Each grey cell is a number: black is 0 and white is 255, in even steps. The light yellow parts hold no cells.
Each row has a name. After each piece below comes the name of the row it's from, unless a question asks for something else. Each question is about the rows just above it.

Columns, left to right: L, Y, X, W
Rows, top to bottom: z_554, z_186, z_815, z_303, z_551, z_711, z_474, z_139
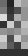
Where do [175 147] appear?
z_815
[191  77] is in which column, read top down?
X
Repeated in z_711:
[206]
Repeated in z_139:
[49]
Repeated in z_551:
[147]

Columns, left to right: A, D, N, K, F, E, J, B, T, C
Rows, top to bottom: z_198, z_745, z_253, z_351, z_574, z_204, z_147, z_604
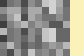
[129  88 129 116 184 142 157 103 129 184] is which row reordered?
z_147
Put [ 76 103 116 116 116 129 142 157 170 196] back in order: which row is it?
z_604
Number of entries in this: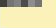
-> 6
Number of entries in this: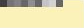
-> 9
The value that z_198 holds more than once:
[116]
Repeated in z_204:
[103]

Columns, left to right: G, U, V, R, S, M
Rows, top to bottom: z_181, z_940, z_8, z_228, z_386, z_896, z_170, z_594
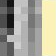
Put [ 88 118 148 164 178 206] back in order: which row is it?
z_170
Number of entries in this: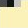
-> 3
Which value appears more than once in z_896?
[194]
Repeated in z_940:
[178]
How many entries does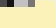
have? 5
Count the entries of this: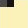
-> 2
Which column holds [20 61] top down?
U

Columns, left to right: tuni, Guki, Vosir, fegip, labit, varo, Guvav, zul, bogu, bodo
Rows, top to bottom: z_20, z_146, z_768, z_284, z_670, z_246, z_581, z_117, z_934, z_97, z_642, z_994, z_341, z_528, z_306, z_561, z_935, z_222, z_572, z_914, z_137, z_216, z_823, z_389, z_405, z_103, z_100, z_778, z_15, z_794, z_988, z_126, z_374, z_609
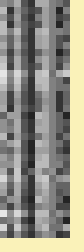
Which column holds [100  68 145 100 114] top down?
bogu
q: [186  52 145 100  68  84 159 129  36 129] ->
z_146
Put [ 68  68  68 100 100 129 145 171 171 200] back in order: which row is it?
z_97
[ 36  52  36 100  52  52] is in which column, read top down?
labit

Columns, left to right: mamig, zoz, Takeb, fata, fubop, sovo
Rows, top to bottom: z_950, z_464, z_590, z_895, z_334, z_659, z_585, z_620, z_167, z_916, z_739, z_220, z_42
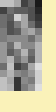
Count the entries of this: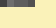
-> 5
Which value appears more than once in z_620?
[180]

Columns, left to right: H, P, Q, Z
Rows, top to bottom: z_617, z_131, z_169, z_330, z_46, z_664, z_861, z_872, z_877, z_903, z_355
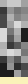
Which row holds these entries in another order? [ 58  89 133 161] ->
z_877
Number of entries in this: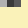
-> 3
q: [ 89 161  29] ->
z_664
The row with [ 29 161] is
z_355
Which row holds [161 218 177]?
z_330
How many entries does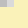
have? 2
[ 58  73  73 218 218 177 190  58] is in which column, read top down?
H

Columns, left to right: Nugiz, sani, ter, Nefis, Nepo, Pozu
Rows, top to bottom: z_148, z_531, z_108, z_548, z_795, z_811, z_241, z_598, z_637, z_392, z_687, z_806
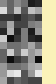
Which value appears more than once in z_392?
[112]
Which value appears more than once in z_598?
[204]
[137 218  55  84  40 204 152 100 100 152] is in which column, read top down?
Nugiz

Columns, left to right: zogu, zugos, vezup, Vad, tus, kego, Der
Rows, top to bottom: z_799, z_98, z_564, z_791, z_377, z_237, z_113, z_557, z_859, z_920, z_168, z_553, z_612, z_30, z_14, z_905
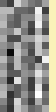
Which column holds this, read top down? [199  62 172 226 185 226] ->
kego
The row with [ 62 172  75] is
z_377
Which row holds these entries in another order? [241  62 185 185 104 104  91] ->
z_98
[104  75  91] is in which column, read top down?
zugos

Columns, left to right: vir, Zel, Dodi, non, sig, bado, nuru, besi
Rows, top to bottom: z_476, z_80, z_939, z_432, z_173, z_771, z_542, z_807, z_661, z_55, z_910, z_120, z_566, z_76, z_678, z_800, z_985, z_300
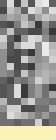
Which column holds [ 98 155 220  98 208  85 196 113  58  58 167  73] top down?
non
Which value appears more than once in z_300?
[113]

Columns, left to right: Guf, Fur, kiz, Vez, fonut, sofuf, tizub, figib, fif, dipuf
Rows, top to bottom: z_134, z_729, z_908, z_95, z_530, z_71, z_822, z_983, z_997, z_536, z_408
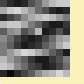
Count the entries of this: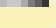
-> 7
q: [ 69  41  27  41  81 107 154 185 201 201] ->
z_134
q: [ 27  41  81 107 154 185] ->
z_134

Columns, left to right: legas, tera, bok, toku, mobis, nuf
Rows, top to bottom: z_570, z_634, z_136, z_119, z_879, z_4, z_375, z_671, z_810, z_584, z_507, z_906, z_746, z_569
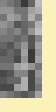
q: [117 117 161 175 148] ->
z_584
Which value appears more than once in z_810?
[102]
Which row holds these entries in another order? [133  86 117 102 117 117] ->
z_4

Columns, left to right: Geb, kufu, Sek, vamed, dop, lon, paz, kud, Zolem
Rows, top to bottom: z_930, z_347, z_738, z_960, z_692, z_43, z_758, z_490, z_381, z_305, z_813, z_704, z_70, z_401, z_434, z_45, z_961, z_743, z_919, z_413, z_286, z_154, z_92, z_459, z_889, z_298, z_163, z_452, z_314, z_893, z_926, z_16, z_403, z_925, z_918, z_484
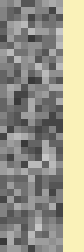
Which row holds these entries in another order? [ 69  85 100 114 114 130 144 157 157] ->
z_452
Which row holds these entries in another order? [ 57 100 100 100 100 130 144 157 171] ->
z_286
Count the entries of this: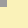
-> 1

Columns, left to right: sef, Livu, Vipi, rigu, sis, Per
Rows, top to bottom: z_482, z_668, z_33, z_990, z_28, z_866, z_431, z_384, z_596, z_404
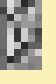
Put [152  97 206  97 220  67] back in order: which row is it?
z_384
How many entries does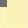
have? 1
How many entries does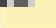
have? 5
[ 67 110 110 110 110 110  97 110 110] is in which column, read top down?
sef

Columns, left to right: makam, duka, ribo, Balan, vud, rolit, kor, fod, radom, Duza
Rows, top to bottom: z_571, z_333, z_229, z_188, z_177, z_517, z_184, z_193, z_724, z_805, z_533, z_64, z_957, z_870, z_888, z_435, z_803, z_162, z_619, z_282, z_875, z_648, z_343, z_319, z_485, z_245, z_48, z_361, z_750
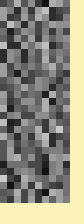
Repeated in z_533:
[86]
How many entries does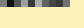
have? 10
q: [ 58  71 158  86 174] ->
z_229
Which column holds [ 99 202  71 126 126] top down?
radom
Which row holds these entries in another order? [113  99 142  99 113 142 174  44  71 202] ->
z_245

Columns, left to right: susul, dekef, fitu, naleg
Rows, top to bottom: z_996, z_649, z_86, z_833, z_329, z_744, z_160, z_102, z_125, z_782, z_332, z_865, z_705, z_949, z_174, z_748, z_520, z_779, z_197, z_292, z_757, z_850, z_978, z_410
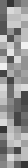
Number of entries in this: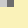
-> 2
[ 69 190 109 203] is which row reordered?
z_949
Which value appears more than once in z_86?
[190]

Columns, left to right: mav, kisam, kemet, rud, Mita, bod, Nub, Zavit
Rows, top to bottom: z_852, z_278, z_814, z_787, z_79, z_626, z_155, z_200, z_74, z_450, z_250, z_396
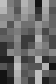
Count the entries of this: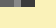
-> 5
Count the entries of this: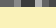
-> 8
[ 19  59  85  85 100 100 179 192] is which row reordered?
z_250
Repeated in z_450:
[85]

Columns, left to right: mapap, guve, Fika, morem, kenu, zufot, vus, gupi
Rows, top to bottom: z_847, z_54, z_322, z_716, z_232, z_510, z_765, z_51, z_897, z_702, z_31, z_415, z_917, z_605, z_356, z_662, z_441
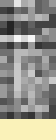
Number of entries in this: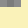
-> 3
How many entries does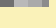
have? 7
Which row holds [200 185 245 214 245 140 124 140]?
z_510
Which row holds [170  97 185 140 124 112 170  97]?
z_897

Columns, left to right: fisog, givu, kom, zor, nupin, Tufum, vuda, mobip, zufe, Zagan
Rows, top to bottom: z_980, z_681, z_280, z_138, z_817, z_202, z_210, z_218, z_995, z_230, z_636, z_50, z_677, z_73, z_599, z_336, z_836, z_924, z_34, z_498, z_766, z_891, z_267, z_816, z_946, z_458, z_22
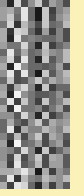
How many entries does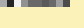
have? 10
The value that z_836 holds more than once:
[145]
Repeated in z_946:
[171]
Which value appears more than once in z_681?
[159]
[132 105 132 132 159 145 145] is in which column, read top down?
zufe

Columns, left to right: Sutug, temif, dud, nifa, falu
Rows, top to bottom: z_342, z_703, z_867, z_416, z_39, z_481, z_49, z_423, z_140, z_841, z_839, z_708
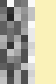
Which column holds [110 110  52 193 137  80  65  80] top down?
temif
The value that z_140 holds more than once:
[80]
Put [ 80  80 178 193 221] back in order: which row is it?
z_708
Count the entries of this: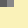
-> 2
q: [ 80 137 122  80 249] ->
z_140

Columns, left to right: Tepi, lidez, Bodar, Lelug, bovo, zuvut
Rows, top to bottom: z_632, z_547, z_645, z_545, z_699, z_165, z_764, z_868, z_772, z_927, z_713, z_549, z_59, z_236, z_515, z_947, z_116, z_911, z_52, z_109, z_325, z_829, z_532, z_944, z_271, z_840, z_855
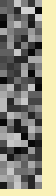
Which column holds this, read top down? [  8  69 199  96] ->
bovo
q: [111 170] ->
z_236
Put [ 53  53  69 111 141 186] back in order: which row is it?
z_947
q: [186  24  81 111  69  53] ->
z_532
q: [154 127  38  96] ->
z_116

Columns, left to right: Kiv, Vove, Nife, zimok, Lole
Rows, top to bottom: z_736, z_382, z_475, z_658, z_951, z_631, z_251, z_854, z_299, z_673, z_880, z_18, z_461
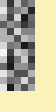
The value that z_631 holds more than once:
[177]
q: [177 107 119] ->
z_18
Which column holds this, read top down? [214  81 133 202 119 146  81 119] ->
Nife
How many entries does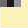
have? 3
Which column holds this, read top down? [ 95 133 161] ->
Lole
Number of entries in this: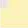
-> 1

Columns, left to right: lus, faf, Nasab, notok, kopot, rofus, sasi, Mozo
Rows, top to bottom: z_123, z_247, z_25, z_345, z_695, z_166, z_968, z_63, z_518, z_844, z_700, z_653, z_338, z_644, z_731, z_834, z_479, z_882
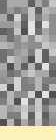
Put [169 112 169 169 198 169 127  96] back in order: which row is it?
z_123
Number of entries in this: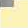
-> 2
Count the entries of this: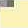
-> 2

